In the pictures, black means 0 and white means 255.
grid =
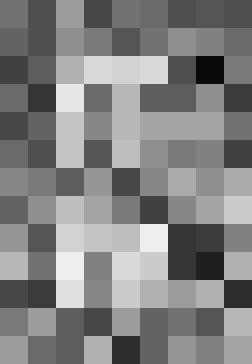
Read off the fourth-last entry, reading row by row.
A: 99
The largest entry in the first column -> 183
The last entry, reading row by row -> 164
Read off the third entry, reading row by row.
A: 156
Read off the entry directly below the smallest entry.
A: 143
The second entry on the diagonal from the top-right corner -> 129
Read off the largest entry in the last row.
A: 177
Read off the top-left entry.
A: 114
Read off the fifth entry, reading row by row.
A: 114
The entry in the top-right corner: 79
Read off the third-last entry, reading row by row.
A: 149
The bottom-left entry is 156
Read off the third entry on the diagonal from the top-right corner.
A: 79
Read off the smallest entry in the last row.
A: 45
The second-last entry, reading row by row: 129
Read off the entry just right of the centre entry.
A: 135
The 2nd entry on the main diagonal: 79
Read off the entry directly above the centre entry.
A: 190
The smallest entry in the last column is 45
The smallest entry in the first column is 65
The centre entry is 71
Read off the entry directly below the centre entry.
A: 121

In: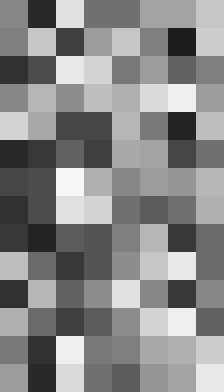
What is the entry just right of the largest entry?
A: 176
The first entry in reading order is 135
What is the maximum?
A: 247
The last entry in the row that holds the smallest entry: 205
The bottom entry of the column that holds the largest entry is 218
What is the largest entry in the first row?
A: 224
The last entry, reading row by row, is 232
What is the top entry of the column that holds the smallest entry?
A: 163
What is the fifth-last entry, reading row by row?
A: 112
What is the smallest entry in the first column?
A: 41
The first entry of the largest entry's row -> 70
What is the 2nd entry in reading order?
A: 41
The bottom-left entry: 156
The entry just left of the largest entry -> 76
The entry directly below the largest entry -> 224
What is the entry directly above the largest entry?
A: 98
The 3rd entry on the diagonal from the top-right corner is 156
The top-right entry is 198
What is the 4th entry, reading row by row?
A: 112
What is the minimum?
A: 29
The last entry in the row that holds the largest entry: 182
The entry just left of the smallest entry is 127
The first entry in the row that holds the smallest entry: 127
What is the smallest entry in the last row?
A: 41

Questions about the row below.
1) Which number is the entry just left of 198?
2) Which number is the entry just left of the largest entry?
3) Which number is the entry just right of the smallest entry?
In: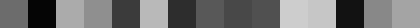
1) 205
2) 80
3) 171

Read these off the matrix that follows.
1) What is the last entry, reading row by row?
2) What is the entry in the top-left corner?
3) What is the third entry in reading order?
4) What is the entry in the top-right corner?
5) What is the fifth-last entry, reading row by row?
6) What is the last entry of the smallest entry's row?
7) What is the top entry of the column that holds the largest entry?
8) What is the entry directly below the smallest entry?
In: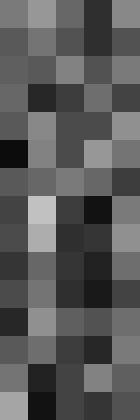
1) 82
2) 122
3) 103
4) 136
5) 165
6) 116
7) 151
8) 89

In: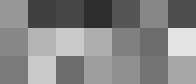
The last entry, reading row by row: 166
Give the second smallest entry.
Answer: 64
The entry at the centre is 174
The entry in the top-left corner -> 151
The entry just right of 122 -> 202
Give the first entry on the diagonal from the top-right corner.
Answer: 77

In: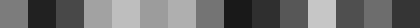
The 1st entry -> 124
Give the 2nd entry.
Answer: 33
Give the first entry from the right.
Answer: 53
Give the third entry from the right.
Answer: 79

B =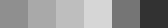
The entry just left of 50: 117
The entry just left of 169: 143

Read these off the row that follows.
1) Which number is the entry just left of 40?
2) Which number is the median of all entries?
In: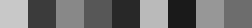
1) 87
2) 109

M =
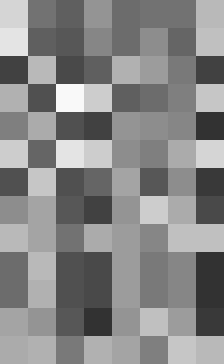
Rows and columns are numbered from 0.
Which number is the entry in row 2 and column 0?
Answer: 65
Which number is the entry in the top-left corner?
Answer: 213
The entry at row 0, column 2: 95
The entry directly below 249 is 80
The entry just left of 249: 80
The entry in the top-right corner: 185
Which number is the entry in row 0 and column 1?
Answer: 114
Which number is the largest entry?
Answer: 249
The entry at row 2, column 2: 73
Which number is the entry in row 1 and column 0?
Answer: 228
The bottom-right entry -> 185
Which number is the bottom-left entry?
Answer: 171
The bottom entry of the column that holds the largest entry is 121
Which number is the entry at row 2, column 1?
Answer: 185
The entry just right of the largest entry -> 205
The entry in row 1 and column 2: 87
